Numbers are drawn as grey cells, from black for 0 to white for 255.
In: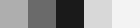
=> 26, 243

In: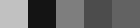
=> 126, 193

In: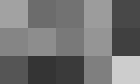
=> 121, 205

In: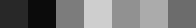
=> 206, 206

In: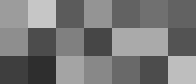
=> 70, 198

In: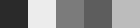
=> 123, 236
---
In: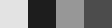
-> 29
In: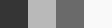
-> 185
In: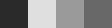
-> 223
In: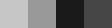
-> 153
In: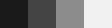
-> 68
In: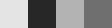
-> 39
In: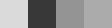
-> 56
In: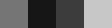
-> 22
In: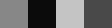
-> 11
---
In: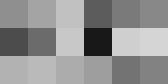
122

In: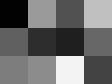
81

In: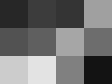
52

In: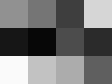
62

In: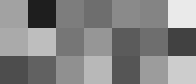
132

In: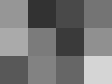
73

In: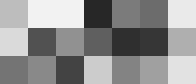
108

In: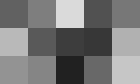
81

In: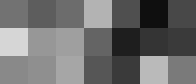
15
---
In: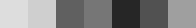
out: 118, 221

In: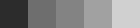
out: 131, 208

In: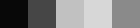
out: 193, 215

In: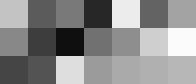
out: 113, 251

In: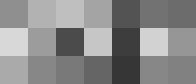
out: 198, 216

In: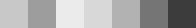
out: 216, 235

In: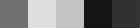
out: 195, 223
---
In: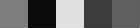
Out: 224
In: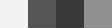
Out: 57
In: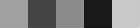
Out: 139
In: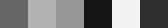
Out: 150
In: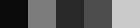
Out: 40
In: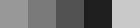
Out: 82
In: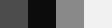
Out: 137
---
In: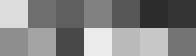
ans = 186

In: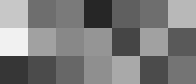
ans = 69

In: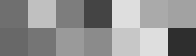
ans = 199

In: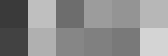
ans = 128

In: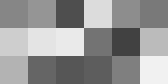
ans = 115

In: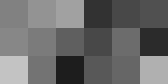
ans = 72

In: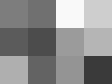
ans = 76

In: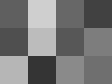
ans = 188
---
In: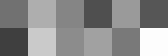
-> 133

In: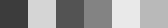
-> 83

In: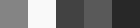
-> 66

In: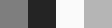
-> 250

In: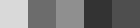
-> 143

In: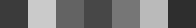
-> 99

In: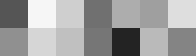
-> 207

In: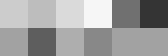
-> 218

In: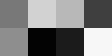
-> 184

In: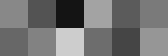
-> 20
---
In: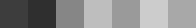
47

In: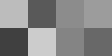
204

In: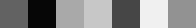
6

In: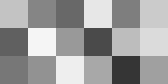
146

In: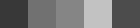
113

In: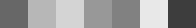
183

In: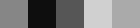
14

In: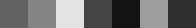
133

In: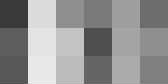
233
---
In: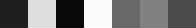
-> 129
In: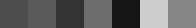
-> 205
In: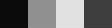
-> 225
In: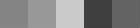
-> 63
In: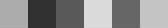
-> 102
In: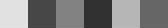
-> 182
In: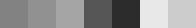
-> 232
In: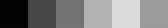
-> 220
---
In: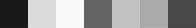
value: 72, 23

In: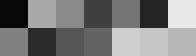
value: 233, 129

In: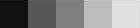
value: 223, 16

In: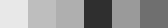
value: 111, 232

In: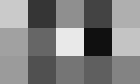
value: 175, 155

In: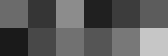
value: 92, 26

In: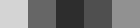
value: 145, 212

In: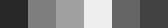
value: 66, 40
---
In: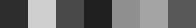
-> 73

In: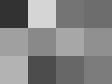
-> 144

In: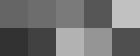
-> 50

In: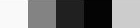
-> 249

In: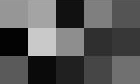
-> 90

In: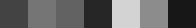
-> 98

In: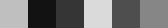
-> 18

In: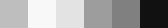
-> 248

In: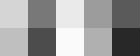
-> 191

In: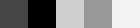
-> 69
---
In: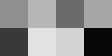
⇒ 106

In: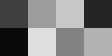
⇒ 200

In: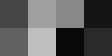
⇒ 136

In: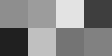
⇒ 227

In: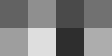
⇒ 74

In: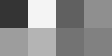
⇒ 96

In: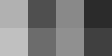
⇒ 137
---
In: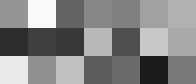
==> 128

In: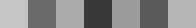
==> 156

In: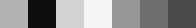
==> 151

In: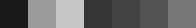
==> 67

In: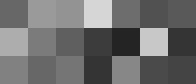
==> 109

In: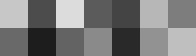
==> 68
